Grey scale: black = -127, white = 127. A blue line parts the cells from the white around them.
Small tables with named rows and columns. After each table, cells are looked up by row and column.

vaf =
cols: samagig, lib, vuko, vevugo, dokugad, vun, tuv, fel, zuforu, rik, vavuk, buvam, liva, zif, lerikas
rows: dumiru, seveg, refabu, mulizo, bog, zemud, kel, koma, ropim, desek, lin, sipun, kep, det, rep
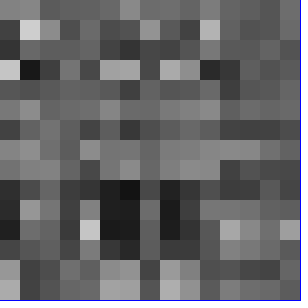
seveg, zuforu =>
-38
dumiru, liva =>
-33
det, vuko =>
-50
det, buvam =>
-44
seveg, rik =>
-61
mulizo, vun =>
33
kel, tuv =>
-71
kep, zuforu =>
-68

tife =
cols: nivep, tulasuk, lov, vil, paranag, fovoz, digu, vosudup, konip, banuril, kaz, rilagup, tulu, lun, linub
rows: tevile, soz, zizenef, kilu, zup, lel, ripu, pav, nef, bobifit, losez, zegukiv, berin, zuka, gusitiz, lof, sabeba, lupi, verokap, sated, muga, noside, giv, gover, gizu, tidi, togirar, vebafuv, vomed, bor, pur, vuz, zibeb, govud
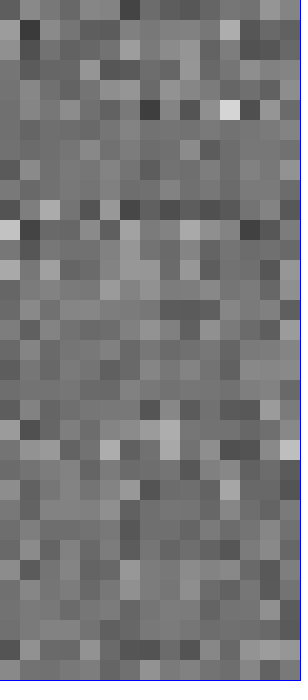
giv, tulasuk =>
18
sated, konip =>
-13
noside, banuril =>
-9
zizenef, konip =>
11
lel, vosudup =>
-65
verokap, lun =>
6
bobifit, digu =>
-17
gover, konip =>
-11
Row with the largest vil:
lel

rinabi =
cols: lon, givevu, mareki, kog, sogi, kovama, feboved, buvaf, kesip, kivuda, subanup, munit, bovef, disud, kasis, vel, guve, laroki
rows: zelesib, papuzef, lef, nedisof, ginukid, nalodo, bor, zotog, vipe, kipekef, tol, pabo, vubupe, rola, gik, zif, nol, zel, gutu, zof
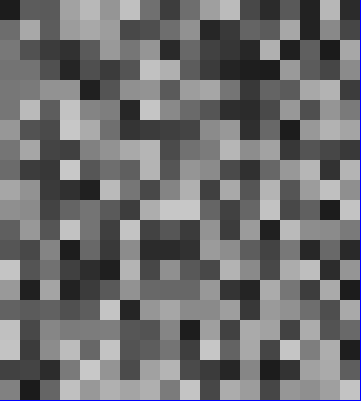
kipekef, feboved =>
-9
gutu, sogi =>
72
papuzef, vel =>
-93
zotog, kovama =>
18
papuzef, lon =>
-18
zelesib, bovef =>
-55
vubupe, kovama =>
-70
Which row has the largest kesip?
tol

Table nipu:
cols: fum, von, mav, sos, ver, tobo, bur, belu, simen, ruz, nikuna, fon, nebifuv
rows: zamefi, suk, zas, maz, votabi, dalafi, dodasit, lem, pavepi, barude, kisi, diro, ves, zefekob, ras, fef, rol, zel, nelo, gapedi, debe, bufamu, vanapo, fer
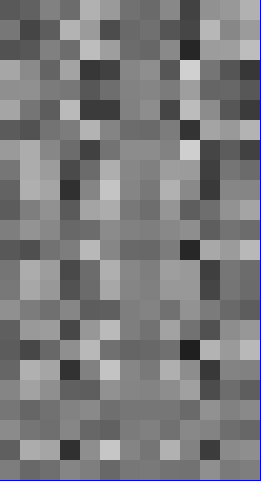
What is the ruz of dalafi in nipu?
60
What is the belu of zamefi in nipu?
-21
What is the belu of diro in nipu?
-1
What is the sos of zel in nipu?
15
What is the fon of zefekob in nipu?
-9
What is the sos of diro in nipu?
-23
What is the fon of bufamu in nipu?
-17
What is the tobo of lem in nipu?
-12
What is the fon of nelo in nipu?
3
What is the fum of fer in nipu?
-2
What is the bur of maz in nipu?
6
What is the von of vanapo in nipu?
44
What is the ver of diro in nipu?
-19
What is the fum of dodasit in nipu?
-36
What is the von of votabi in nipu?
16
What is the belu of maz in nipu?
14
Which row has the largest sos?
dalafi

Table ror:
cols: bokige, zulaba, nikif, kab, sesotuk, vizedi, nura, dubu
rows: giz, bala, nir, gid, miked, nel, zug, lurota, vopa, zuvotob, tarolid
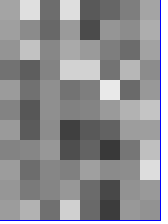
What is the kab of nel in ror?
1
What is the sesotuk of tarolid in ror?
-22
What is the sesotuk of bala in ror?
-52
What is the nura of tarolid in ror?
24
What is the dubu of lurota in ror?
63
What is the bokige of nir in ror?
20
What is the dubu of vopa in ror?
93
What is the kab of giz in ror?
94
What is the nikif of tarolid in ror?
-15
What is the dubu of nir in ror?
34
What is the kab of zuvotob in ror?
23
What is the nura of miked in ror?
-21
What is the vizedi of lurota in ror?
-70
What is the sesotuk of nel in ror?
4
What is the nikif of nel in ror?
15
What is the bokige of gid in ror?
-13
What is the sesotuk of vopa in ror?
31
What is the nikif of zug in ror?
12
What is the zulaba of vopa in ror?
-18
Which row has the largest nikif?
lurota

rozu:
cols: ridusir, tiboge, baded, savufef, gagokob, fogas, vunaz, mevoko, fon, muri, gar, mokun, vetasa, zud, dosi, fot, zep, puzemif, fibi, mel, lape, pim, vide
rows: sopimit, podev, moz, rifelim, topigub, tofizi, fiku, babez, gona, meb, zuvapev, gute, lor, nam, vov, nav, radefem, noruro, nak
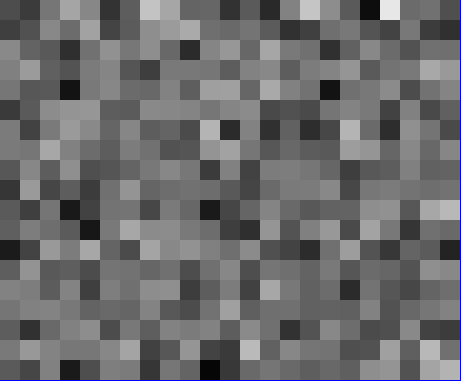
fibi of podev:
-43
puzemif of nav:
-31
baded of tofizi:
12
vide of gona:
-28
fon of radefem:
2
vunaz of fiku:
6
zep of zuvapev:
-29
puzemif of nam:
-41
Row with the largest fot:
sopimit

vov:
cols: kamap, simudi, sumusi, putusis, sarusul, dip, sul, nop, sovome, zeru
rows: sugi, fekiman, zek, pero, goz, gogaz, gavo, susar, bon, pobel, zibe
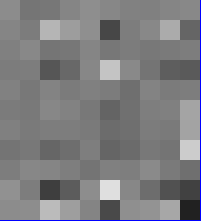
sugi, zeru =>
8
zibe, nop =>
19
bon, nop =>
10
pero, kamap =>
-3
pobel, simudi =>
-2
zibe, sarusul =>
4
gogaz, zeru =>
36

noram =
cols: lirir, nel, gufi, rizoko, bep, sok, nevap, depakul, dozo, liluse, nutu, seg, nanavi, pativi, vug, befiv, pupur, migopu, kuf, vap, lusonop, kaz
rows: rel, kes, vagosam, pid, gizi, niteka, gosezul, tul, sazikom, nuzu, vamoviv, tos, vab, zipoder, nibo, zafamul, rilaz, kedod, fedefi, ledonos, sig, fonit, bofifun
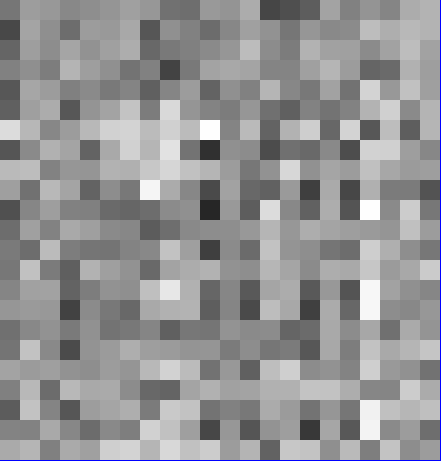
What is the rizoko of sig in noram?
-41
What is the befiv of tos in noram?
45
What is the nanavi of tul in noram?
12
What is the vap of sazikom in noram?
39
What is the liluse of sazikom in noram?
65
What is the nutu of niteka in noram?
3
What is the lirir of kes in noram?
-55
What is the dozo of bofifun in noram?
88

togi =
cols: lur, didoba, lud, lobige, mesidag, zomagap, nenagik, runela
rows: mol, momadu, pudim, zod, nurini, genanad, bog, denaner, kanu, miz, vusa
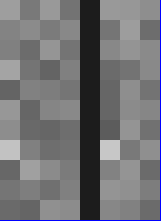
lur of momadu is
3
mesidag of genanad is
-99
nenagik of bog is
20
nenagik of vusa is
1
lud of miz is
-15
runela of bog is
-14
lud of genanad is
5
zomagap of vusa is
7
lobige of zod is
0
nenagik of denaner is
-6
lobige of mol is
-12
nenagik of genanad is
11
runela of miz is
-2
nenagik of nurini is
14
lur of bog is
13
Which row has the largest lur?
denaner

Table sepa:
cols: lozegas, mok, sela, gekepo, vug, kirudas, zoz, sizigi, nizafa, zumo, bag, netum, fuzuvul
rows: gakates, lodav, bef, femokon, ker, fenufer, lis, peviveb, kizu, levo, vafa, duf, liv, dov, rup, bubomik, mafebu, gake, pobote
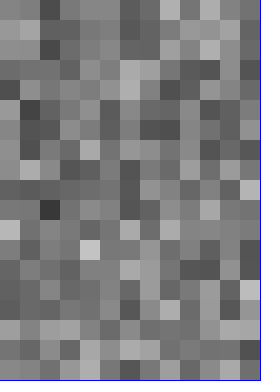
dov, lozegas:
-26
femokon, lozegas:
-19
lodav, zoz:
-39
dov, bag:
-43
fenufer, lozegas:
25
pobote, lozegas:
8
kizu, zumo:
29
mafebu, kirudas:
-20
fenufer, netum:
-31
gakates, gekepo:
-6
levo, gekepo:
-24
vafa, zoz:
-42
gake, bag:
-13
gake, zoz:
43

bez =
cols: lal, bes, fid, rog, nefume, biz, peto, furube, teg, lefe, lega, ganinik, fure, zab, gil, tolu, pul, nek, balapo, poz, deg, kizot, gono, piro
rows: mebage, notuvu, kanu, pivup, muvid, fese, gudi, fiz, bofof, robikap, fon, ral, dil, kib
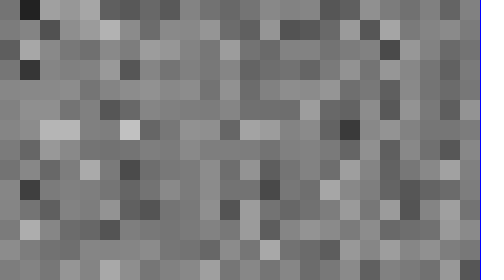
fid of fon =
-32
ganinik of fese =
5
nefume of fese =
0
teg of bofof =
-7
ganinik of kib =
-9
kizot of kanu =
2
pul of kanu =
-12
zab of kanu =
-21
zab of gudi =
28
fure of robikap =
-12
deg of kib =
-5
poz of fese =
-39

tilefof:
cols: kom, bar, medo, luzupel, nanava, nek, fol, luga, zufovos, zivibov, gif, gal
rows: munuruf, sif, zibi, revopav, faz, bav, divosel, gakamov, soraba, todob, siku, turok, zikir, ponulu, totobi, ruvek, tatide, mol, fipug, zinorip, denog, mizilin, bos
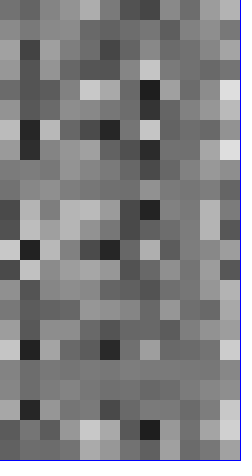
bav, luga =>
-75
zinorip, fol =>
-13
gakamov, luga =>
-84
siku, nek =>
27
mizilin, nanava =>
72
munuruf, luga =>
-57
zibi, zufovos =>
-20
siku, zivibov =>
-6
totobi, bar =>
-43
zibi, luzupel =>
-1

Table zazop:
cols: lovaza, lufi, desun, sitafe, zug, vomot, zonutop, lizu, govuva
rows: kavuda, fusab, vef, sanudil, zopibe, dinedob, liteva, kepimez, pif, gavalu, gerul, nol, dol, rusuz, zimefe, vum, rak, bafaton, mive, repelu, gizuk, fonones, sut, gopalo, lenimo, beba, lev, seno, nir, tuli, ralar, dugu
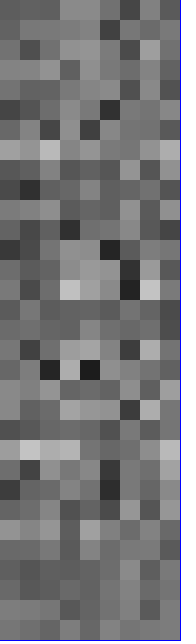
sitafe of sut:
52
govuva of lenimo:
9
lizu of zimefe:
67
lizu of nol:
-39
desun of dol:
-11
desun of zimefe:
-18
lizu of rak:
-16
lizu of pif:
-42
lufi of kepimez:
20
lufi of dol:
-53
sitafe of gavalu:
-24
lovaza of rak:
-20
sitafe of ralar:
-39
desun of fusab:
-6
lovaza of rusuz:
-18
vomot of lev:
0
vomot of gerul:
-32
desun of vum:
-35
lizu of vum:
-27

